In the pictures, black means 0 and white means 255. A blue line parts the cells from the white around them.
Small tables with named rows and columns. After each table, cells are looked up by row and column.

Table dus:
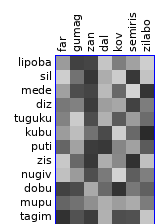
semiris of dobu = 120
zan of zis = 56
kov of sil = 204
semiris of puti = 161
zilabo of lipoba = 206
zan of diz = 60
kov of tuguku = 91
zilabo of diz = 125
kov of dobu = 51
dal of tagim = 177
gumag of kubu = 189
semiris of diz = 66
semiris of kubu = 105
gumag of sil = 114
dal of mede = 186
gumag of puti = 162
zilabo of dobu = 96
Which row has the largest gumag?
tuguku

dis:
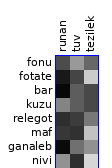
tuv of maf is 49
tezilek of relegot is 120
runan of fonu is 76
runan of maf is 55
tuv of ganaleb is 112
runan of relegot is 46
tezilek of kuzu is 72
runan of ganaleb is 11
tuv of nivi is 46
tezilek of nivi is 214
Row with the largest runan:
nivi

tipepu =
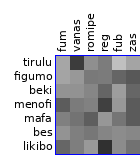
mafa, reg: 151
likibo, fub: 140
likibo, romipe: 153
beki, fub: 157
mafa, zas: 91
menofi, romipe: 129
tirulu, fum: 166
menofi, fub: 152

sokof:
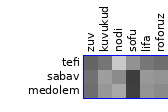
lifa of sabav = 152
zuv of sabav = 113
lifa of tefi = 119
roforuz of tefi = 110
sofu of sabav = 61
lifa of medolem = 147
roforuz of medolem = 138

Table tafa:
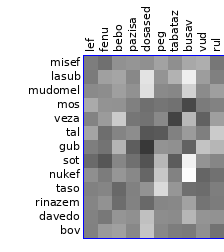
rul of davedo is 146
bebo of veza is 203
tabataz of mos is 113
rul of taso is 126
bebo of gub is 180
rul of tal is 203
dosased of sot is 83

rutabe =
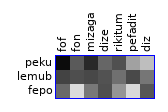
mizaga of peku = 41
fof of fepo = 105
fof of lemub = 67
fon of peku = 90
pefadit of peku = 161
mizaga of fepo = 120
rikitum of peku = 80
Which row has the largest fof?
fepo

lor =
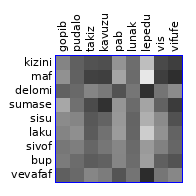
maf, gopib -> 145
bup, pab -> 133
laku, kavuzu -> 113
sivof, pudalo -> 126
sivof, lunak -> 106
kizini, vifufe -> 62
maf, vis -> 62

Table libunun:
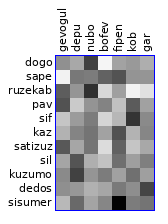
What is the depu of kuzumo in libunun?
65
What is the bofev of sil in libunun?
194
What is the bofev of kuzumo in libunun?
124
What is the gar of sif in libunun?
138
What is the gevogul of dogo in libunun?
144
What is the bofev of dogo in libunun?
245
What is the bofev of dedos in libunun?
166
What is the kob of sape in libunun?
148
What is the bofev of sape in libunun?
98
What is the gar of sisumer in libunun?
116

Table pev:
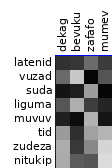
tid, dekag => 155
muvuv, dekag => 31
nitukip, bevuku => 91
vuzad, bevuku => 199
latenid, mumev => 59
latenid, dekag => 49
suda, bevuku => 30
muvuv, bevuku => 12
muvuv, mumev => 21
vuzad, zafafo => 6
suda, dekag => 20
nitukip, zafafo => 85
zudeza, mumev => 213
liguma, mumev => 37
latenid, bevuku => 54
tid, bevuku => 47
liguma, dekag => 86
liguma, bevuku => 174
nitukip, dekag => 171
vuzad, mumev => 84

